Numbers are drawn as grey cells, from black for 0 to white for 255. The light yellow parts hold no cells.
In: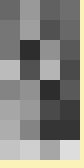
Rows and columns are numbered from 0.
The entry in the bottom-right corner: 221
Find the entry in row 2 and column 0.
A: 118
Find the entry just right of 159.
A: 81
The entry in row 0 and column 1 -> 153
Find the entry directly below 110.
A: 104
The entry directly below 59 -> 53
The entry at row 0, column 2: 97
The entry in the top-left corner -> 104
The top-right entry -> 110
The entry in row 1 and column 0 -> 118

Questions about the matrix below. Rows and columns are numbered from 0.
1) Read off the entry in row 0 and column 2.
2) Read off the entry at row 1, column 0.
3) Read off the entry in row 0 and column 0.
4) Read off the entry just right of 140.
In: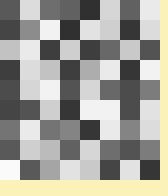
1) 110
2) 69
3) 89
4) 242
